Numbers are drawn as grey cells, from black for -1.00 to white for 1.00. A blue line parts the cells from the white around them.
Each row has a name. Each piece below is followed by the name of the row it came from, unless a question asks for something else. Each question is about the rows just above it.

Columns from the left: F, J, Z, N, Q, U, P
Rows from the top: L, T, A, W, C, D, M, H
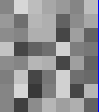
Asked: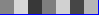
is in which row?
M
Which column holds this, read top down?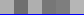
N
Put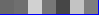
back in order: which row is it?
D
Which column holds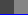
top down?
J
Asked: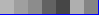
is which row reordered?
C

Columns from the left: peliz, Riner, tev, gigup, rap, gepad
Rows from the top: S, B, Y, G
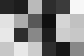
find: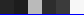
S
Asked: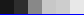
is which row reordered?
G

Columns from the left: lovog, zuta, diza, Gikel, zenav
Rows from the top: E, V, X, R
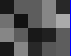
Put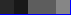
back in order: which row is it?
E
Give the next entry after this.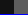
[0.05]
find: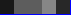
E
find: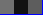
V
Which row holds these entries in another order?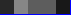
E
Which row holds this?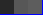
R
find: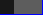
E

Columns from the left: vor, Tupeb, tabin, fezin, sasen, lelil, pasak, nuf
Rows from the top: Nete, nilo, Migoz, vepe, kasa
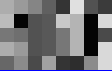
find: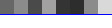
kasa
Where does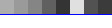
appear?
Nete
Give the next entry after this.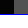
[-0.31]
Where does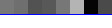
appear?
Migoz

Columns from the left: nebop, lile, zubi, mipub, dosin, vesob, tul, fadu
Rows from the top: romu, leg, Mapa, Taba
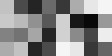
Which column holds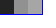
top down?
zubi
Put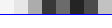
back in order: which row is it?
romu
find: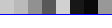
leg
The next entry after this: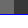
[0.35]
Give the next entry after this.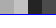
[0.92]

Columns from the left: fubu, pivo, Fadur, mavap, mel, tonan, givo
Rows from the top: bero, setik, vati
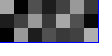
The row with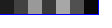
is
setik
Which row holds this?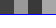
setik
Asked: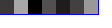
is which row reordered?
bero
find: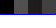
bero
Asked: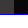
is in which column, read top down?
givo
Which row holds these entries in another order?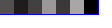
bero
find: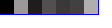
vati

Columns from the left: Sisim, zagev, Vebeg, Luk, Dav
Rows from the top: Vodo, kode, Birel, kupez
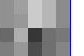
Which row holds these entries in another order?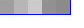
Vodo
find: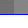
kupez

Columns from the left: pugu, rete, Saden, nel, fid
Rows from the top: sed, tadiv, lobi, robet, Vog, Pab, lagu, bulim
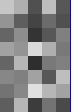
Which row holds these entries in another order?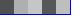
sed
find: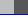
sed

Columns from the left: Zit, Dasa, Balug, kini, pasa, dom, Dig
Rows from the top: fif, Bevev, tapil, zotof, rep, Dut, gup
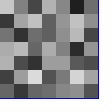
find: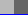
zotof
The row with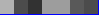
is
rep
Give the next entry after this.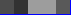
[-0.40]
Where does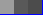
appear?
rep
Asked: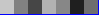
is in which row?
fif
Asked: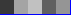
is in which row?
Bevev
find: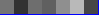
tapil

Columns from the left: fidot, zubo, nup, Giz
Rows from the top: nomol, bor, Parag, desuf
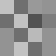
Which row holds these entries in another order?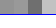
nomol
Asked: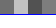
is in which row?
bor
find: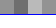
Parag
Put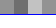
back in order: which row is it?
desuf
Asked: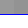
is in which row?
nomol
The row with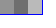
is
Parag
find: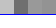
nomol

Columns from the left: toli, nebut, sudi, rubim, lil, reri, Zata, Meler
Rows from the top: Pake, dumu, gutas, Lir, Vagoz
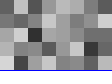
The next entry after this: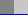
[0.25]
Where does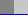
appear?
dumu
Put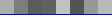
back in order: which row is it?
Pake
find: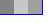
dumu
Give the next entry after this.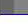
[0.56]

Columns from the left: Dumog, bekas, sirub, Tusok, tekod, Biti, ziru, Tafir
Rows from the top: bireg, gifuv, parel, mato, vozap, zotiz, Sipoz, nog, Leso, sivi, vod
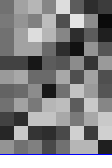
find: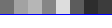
bireg
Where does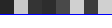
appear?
sivi
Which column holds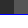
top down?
tekod
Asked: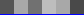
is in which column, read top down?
tekod
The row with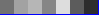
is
bireg

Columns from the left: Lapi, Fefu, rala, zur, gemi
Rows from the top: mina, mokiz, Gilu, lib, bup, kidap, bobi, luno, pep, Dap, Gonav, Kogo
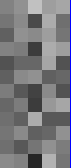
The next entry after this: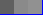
[-0.25]
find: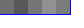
Gonav
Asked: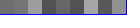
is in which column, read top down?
gemi
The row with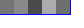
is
mokiz

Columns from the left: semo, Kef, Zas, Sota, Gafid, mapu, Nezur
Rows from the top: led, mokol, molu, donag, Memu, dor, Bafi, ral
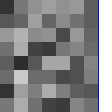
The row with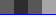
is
Memu
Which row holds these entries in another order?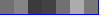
ral
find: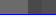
dor
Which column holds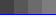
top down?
Zas
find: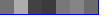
donag
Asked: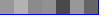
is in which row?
molu

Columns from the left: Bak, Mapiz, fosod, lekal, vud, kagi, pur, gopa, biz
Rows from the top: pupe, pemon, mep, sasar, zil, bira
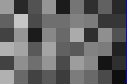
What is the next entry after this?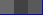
[-0.53]
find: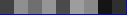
zil

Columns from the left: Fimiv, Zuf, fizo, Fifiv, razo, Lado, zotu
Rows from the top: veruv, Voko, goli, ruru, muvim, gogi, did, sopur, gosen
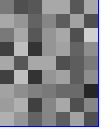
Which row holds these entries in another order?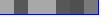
veruv
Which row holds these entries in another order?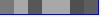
muvim
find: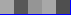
goli
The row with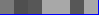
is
veruv

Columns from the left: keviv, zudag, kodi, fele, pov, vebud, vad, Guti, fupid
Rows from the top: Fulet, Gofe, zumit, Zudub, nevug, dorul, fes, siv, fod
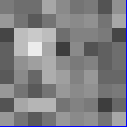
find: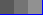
Gofe
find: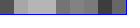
siv
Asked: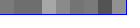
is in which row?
Fulet

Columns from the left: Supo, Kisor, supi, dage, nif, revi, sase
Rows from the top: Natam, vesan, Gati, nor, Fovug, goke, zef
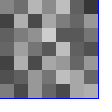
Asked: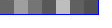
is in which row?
nor
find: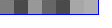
zef
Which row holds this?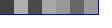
Fovug
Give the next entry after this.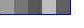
[-0.37]
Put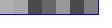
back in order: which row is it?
zef
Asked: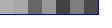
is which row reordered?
vesan

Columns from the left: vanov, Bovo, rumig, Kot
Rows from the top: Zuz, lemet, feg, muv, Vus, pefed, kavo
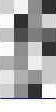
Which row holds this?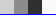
kavo
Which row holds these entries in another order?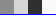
muv
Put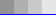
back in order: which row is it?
pefed
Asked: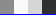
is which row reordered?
muv
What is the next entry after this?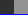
[0.68]
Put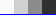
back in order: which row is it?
kavo

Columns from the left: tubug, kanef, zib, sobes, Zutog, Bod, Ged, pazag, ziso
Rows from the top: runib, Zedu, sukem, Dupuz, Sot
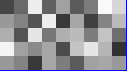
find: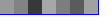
Sot
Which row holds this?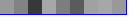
Sot
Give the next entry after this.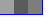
[0.96]
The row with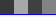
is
Zedu

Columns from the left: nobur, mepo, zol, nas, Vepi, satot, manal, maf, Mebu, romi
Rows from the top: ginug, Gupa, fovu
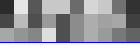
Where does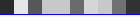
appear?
ginug
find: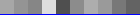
fovu
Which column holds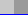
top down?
nas
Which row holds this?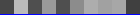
Gupa

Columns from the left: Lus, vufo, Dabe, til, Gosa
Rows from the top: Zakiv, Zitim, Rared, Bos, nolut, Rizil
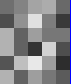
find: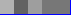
Rared
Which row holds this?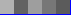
Rizil

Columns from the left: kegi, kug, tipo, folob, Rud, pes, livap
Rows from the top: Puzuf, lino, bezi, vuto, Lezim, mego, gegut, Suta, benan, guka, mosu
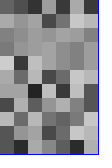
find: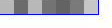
benan
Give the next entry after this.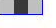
[-0.33]
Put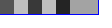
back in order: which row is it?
gegut
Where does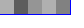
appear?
Suta
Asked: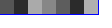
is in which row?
mosu
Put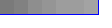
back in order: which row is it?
vuto

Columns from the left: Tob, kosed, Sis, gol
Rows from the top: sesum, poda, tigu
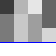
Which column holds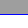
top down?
Sis
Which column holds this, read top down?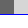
gol
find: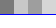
tigu

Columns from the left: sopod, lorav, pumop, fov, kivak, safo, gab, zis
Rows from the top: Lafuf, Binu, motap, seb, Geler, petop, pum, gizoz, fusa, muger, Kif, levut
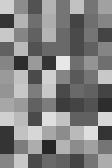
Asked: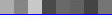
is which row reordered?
levut
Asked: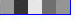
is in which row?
Geler
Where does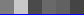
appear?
pum
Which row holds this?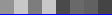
pum
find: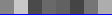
levut

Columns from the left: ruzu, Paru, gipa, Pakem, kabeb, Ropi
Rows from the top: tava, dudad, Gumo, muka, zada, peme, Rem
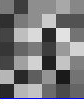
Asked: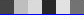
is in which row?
Gumo
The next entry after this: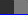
[0.11]
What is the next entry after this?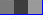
[0.65]
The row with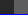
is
peme
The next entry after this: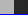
[-0.26]
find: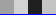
zada
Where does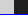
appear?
zada

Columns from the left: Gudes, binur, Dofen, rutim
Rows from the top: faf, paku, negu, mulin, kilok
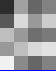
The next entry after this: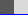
[0.20]
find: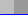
negu
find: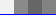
kilok

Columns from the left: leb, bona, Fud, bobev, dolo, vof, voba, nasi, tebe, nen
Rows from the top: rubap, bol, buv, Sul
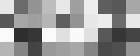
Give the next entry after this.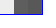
[0.31]
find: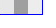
rubap
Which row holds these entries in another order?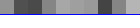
Sul
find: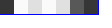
buv
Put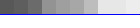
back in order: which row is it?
rubap

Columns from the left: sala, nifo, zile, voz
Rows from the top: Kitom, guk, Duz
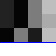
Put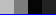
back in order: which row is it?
Kitom
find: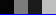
Duz
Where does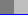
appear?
Kitom
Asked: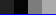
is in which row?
guk
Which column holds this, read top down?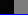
nifo
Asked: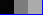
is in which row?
guk

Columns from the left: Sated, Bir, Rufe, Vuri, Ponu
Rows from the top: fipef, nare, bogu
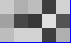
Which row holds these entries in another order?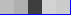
fipef
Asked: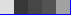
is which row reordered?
nare
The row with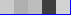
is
fipef
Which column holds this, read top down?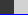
Rufe
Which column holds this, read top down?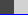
Bir

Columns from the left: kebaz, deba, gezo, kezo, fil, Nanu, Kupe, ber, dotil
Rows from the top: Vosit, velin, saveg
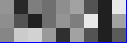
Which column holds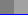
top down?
Nanu
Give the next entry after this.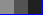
[-0.13]
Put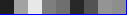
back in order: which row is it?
Vosit

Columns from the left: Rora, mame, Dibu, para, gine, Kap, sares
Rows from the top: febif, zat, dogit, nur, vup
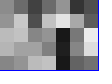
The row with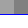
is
nur
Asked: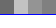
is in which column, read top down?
para
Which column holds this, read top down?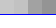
mame
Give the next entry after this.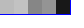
[-0.06]

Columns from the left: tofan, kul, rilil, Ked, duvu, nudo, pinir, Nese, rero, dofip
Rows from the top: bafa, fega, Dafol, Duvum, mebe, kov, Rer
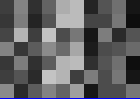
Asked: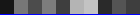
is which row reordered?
kov
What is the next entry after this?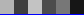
[-0.02]
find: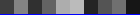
bafa

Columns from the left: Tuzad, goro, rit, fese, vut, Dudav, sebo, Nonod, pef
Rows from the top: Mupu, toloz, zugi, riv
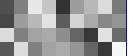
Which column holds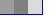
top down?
goro
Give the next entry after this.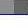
[-0.56]
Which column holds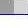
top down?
Dudav
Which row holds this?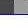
toloz
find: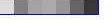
riv
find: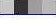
Mupu

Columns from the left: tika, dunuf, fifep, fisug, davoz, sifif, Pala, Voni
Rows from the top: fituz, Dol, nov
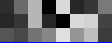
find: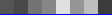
nov
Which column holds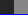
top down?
fisug
